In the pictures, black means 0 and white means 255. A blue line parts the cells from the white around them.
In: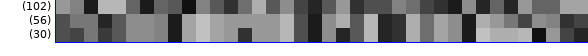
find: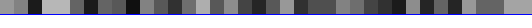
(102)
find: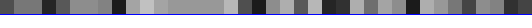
(56)
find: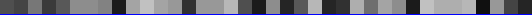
(30)
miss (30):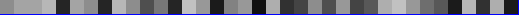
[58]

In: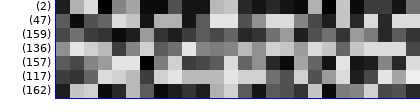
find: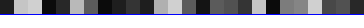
(162)
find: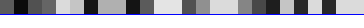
(47)
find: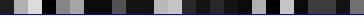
(2)
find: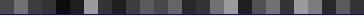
(159)

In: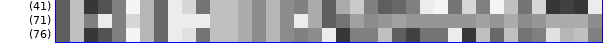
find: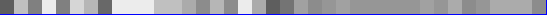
(71)
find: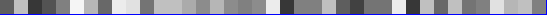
(76)

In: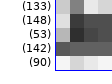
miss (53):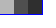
[70]
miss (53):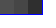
[183]
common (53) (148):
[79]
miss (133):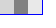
[203]
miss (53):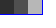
[70]
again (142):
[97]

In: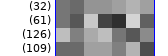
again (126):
[190]
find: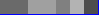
(109)
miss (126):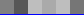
[139]
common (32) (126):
[118]

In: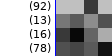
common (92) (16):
[57]
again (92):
[192]
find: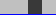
(92)

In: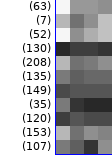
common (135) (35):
[122]
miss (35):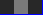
[52]
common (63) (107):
[143]
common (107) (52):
[143]

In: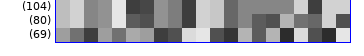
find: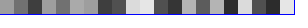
(69)
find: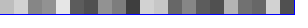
(80)
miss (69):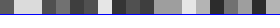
[170]
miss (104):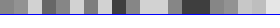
[71]

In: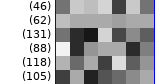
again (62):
[170]
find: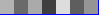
(118)
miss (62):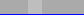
[160]
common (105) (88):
[170]
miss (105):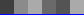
[34]

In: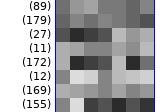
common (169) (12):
[132]
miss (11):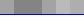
[141]
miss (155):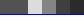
[52]
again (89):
[121]
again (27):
[82]
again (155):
[82]

